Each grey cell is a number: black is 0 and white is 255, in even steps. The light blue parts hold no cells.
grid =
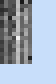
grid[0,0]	45
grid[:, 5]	[24, 87, 64, 135, 99, 100, 102, 113, 86, 120, 101, 91, 123, 95, 90, 87]
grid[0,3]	85
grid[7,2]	74
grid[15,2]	72
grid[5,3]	89
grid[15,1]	120
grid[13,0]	77
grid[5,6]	161
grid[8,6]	170
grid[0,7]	50
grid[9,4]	243
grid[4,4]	173
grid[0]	[45, 112, 83, 85, 186, 24, 150, 50]
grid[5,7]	100
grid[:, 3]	[85, 71, 83, 66, 165, 89, 59, 106, 162, 71, 94, 120, 82, 119, 118, 108]
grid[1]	[68, 113, 85, 71, 191, 87, 89, 107]
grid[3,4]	202
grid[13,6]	161
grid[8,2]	74
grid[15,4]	182
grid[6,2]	80
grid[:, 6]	[150, 89, 153, 154, 184, 161, 113, 159, 170, 121, 160, 160, 169, 161, 164, 153]
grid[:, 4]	[186, 191, 179, 202, 173, 192, 196, 191, 173, 243, 193, 178, 194, 184, 191, 182]
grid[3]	[57, 120, 76, 66, 202, 135, 154, 113]

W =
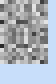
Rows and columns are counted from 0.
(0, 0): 225
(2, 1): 152
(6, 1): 182
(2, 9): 133
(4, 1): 182
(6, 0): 188
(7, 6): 220
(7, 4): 180
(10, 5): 140
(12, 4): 200
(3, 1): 191
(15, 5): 183
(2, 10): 144
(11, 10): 196
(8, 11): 135
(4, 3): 163
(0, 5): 176
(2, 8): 223
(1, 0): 94
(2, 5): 210
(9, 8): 145
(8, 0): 167
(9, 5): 143
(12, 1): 137
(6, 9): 168
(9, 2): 131
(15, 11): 115
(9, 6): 220
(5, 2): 200
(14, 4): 150
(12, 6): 157
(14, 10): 188
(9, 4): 176
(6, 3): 163

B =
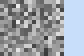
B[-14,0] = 107
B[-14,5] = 82
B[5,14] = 93
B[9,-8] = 148
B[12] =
[162, 122, 187, 137, 227, 174, 88, 123, 191, 132, 143, 62, 114, 158, 157, 181]
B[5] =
[158, 156, 146, 69, 235, 93, 205, 172, 70, 196, 125, 170, 104, 138, 93, 210]
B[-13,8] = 165
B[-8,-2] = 169
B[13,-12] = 179
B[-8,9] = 203
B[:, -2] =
[222, 86, 213, 164, 222, 93, 169, 146, 220, 86, 153, 154, 157, 218]
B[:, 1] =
[110, 122, 200, 171, 135, 156, 110, 145, 113, 193, 140, 200, 122, 172]
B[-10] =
[86, 135, 187, 124, 114, 134, 91, 135, 177, 158, 92, 79, 207, 156, 222, 109]
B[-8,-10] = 215
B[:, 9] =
[117, 129, 164, 179, 158, 196, 203, 117, 159, 147, 165, 117, 132, 203]
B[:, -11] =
[82, 106, 128, 82, 134, 93, 167, 103, 105, 174, 112, 149, 174, 150]
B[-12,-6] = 84
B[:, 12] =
[178, 105, 110, 99, 207, 104, 99, 156, 132, 210, 210, 190, 114, 132]
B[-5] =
[137, 193, 126, 104, 116, 174, 129, 180, 148, 147, 162, 58, 210, 178, 86, 70]
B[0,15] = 138
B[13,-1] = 71
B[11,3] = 129
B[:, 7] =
[208, 187, 208, 95, 135, 172, 95, 96, 167, 180, 138, 205, 123, 141]
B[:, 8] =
[172, 165, 118, 70, 177, 70, 186, 189, 191, 148, 151, 70, 191, 157]
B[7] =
[174, 145, 116, 125, 172, 103, 95, 96, 189, 117, 162, 126, 156, 134, 146, 209]
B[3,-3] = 181
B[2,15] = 70
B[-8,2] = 143
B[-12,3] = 176
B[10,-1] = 157

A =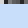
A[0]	214
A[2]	125
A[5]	40

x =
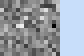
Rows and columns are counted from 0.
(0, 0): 108
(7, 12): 173
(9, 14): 107
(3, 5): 109
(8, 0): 174
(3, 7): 89
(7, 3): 147
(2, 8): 121
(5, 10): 116
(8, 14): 154
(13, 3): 113
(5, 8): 175
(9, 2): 122
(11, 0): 124
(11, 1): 108
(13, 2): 156
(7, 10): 157
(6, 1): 182
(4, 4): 79
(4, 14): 155
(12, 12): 161
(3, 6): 112
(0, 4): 171
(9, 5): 115
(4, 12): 138
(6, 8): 84
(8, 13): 101
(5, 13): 80
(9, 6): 146
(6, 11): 155
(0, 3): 128
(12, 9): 111
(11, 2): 167
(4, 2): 140
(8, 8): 142
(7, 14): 107
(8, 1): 126

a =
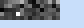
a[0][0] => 63
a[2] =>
[2, 33, 42, 48, 66, 123, 61, 55, 54, 83, 5, 76, 103, 97, 43]
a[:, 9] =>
[104, 19, 83, 66, 77]
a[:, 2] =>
[116, 140, 42, 69, 73]
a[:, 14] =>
[180, 89, 43, 101, 81]
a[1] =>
[58, 114, 140, 87, 68, 16, 99, 121, 24, 19, 102, 63, 78, 13, 89]
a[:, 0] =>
[63, 58, 2, 136, 69]
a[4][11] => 89
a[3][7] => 72
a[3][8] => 42
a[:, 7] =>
[31, 121, 55, 72, 31]
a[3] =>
[136, 65, 69, 50, 251, 114, 76, 72, 42, 66, 95, 92, 86, 74, 101]
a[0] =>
[63, 81, 116, 129, 137, 178, 109, 31, 11, 104, 68, 99, 164, 77, 180]
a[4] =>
[69, 60, 73, 54, 69, 48, 85, 31, 68, 77, 50, 89, 110, 53, 81]
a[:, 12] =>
[164, 78, 103, 86, 110]
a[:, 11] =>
[99, 63, 76, 92, 89]

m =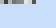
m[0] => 180
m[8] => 83
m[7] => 211
